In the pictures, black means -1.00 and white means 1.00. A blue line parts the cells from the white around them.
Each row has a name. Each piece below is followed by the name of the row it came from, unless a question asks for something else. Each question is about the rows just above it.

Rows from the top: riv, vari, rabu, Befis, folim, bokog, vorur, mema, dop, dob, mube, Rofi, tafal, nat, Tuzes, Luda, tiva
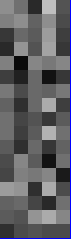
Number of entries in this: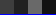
4
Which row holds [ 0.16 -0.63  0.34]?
nat
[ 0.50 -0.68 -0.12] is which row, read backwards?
riv
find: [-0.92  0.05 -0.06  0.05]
folim
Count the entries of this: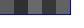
5
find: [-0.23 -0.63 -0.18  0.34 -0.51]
mema

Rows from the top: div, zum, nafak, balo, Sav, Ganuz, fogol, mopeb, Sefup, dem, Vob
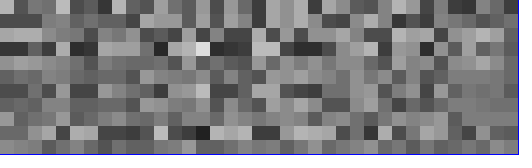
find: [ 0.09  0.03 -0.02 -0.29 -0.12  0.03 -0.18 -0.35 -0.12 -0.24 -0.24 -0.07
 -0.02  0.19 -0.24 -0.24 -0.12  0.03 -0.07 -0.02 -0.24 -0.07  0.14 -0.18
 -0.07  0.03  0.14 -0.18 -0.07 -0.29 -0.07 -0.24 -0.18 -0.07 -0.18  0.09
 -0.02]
Vob
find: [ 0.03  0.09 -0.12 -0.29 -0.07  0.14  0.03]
Sefup

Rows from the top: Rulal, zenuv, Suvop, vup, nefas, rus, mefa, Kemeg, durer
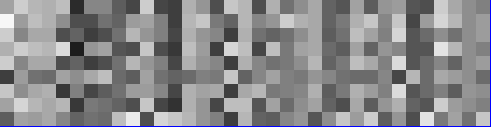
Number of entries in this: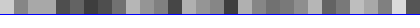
30
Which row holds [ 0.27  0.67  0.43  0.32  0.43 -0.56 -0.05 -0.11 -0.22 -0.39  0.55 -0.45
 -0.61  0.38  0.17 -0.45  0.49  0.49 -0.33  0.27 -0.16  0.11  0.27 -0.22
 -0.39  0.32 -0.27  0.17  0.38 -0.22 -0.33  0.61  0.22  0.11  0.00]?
Kemeg

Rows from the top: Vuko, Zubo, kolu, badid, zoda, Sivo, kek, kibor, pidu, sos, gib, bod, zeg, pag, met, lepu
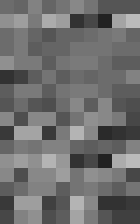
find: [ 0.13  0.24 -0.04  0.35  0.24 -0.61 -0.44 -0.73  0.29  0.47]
Zubo
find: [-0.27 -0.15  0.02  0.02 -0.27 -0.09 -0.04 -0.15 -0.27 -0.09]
pag

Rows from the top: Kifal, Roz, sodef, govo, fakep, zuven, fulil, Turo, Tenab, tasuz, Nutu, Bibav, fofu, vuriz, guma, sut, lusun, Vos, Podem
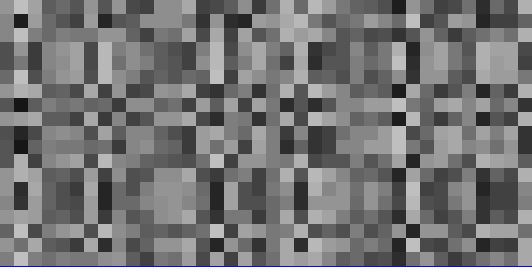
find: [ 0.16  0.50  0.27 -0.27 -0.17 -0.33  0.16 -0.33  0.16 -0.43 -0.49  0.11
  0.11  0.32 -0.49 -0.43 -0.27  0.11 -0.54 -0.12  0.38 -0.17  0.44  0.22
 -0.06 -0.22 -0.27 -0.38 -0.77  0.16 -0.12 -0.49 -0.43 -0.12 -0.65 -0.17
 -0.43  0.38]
Kifal
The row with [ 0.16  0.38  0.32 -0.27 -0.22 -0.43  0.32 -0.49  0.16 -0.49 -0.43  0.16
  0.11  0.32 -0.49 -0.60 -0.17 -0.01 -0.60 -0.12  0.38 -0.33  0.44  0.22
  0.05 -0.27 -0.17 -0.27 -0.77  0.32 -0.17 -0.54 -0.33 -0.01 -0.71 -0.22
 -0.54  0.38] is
fulil
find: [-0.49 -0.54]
Vos
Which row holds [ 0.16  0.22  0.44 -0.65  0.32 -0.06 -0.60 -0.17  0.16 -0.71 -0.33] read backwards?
Vos
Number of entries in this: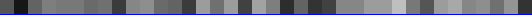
38
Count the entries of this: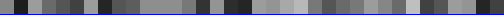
36

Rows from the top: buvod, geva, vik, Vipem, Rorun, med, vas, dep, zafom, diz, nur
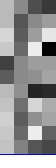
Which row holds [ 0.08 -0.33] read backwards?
geva
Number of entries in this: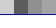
4
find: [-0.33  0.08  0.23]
geva

